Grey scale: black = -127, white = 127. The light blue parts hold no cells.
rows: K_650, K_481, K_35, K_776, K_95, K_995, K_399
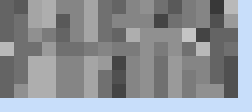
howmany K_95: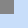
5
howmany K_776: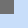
6
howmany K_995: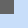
2
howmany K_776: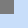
4
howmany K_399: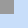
1

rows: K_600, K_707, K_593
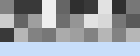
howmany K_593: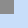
0
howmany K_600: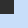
2

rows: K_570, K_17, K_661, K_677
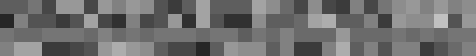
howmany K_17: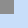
3
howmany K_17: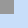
3

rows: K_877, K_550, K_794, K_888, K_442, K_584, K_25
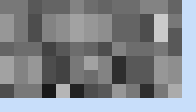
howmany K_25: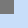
4
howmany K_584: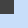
1
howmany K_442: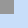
2

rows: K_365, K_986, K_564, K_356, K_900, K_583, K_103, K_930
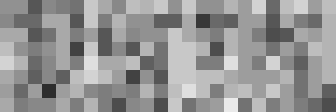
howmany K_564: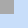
6
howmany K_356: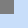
2
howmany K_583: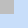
4

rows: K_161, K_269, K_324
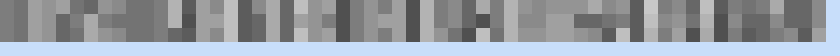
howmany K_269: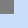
9
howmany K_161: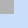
3
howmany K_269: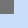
6
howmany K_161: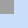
5
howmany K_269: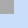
2
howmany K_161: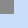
8

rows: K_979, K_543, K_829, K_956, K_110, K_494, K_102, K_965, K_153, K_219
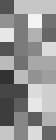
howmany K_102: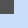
0
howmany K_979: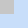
3
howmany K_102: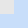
0
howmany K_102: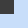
0

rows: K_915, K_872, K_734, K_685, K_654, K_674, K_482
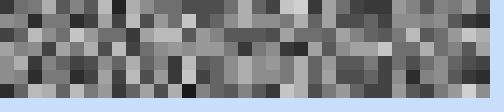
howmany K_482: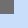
0
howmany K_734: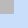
4

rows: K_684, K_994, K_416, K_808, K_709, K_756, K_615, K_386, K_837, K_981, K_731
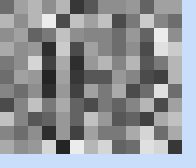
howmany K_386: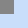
2
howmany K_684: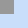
1
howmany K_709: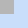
3
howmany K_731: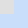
1
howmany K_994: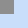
1

